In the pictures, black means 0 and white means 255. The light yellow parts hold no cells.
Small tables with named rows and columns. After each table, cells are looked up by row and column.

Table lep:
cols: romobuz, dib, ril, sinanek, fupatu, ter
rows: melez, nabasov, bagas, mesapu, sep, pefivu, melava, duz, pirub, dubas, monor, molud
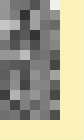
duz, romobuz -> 94
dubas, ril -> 130
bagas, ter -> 106
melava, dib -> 90
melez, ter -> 240
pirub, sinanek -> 133
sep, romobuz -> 115
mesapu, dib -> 73
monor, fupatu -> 125
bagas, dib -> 182
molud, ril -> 77
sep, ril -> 121
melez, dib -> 116
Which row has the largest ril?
pefivu

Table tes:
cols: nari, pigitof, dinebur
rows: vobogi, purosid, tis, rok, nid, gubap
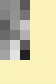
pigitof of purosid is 146
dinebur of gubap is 33
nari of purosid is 129
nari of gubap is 163
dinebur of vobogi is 89
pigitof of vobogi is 143
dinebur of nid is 89
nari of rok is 106
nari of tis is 93
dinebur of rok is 177
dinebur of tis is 198
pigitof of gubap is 227
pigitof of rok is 122
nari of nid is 151
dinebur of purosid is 116
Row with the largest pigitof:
gubap

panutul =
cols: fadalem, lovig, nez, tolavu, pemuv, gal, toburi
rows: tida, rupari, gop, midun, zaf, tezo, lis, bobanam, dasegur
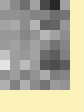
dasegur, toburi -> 147
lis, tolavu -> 156
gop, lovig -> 169
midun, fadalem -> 152
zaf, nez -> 147
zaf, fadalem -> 155
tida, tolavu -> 162
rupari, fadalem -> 145
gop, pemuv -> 97

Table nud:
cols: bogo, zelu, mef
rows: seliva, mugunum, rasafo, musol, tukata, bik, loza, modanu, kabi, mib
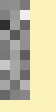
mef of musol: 146
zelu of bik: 159
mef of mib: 135
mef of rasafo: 103
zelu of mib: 130
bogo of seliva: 142
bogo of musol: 163
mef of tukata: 144
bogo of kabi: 165
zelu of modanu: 165
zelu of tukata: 176
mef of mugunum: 238
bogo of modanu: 113

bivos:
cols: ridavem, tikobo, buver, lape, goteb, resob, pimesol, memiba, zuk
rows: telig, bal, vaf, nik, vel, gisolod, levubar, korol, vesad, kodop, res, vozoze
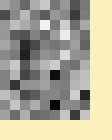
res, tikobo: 195
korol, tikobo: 181
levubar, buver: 84
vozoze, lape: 105
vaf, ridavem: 152
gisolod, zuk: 140
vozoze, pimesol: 198
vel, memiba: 159
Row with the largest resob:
levubar

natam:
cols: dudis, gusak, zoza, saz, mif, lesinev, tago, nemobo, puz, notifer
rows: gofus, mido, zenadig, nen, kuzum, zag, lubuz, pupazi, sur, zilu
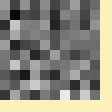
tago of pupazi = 126
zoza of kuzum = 67
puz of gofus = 79
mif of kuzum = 152
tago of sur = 104
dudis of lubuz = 114
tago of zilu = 233
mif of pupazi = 75
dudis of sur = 116
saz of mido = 67

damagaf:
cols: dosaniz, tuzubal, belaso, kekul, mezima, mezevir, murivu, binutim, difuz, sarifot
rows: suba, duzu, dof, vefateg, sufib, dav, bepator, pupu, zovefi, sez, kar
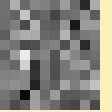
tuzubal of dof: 127
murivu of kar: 77
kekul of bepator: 45
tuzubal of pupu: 131
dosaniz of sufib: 125
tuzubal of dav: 155
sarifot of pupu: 158
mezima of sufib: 121
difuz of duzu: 145
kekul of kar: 159
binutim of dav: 133
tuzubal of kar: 75
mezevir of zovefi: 93
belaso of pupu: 136
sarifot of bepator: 102
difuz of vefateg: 122
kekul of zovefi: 34
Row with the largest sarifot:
zovefi

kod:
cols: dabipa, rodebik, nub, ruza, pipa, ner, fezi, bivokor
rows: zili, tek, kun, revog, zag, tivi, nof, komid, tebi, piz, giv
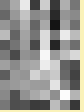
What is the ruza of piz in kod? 169
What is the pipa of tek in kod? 147
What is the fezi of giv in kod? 135
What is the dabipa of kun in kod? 150
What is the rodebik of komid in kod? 154
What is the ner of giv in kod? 188
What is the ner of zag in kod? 37
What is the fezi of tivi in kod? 190
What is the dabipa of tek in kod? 103
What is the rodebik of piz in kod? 80
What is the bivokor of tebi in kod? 78
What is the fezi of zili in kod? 175
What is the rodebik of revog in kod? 100
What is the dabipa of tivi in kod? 123
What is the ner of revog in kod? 120
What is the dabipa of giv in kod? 119
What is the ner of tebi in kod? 227

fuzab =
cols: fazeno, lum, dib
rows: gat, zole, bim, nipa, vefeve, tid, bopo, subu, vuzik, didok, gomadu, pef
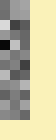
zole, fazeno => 111
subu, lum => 88
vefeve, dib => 105
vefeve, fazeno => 8
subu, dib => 101
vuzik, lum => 143
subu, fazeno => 185
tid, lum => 120
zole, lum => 154
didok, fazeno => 98
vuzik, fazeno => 135
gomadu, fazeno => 158
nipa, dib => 103
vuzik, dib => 180
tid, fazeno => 151
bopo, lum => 129
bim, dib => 91
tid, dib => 135
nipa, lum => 119
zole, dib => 158

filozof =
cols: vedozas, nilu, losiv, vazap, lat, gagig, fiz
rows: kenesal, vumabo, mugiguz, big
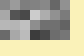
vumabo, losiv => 73
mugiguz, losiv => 192
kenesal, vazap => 130
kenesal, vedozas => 136
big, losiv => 187
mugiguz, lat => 112
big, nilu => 168
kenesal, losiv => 126
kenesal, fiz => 145
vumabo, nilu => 84

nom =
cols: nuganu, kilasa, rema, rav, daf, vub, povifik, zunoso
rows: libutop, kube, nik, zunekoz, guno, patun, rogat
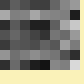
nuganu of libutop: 64
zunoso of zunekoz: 153
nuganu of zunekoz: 82
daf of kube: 136
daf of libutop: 62
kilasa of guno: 88
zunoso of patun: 46
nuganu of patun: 148
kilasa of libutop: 94
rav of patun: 141
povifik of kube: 127
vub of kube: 131
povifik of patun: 81
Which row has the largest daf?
kube

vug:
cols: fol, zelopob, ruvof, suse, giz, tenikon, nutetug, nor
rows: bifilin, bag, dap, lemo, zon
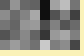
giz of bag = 15
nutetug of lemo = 167
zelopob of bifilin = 148
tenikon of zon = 126
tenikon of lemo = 153
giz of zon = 201
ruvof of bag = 131
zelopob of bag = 107
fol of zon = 130
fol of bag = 140
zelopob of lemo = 108
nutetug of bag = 128
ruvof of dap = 149
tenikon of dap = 129
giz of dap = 76
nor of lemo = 127
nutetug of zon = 140
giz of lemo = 54
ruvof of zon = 133
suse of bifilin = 98
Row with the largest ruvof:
dap

